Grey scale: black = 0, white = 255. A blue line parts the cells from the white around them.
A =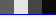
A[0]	93
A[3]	12

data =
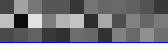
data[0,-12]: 69
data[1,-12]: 192
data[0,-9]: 86
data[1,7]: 168
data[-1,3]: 56
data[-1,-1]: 111
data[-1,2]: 98
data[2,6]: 104
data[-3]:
[69, 162, 119, 86, 86, 55, 117, 103, 105, 96, 83, 57]
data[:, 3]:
[86, 126, 56]
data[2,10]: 144

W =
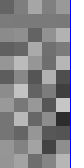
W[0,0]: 100
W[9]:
[117, 101, 150, 87, 84]
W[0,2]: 166
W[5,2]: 85
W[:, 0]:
[100, 123, 139, 96, 150, 93, 140, 153, 117, 117, 150, 149]
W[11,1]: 163
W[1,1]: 122
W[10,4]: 142
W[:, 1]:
[126, 122, 143, 102, 187, 136, 195, 120, 185, 101, 130, 163]
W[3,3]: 112
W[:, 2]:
[166, 122, 99, 170, 150, 85, 99, 152, 103, 150, 163, 110]
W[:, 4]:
[153, 121, 178, 123, 182, 78, 63, 198, 45, 84, 142, 182]
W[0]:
[100, 126, 166, 128, 153]

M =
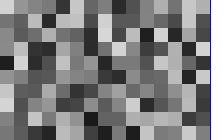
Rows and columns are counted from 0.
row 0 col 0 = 210
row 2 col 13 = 165
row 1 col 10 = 131
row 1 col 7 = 208
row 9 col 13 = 201
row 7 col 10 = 43
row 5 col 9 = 139
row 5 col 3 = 88
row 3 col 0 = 138
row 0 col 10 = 130
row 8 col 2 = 196
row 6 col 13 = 181
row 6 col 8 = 161
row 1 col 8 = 88
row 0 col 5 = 199
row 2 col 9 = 188
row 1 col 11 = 104
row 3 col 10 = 61
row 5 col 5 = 132
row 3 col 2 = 51
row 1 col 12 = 74
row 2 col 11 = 210
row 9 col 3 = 37
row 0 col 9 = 81
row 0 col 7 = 126
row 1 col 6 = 75
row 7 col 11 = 86
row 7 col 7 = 91
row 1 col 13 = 198
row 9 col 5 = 165
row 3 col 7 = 114
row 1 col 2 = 187
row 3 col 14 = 211
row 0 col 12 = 115
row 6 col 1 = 93

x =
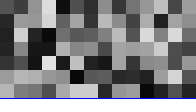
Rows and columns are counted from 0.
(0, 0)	83
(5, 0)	155
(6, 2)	118
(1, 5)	164
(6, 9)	157
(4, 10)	137
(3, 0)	36
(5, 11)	157
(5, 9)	45
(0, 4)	14
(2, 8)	187
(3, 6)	141
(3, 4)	176
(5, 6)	88
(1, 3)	212
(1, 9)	67
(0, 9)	116
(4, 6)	33
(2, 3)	10
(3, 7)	74
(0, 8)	55
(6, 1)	125
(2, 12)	217
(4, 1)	79
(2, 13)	109
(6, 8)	149
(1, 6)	53
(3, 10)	162
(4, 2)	19
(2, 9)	83

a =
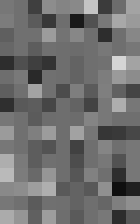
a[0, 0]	119
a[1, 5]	25
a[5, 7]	125
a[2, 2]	112
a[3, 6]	111
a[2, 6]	111
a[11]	[174, 122, 93, 112, 110, 77, 111, 120, 82, 119]
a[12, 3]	150
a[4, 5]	99
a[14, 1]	112
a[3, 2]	93
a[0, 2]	63
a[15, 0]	171
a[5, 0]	110
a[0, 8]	108
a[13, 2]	158
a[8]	[119, 112, 91, 109, 110, 108, 132, 120, 111, 111]
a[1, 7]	120
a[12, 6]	129
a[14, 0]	119
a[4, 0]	45
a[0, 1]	112
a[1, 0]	124
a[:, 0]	[119, 124, 95, 103, 45, 110, 94, 47, 119, 155, 119, 174, 186, 137, 119, 171]
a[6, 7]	127
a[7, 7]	120
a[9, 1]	112
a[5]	[110, 121, 41, 112, 110, 99, 111, 125, 154, 140]
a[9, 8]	57
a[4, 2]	63
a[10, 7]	133
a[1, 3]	56
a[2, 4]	115
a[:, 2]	[63, 91, 112, 93, 63, 41, 163, 93, 91, 127, 93, 93, 105, 158, 91, 96]
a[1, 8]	168
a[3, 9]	119

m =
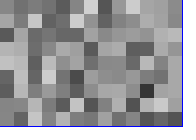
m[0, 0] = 135
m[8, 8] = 112
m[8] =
[134, 100, 197, 132, 179, 126, 119, 161, 112, 133, 84, 102, 83]
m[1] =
[165, 124, 198, 98, 110, 204, 146, 98, 130, 141, 173, 162, 136]
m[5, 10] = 125
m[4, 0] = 193
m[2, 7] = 137
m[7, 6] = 84
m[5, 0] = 101
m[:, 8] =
[152, 130, 150, 172, 138, 138, 169, 176, 112]
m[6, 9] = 141
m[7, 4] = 91
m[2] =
[89, 165, 106, 117, 103, 103, 162, 137, 150, 156, 147, 177, 185]
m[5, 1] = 190
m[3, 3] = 136
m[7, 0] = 133
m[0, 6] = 208
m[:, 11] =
[160, 162, 177, 171, 131, 114, 163, 201, 102]
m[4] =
[193, 185, 95, 187, 143, 163, 111, 137, 138, 105, 184, 131, 169]
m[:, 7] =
[85, 98, 137, 165, 137, 142, 167, 129, 161]
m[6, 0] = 93
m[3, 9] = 94
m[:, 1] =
[113, 124, 165, 174, 185, 190, 183, 135, 100]
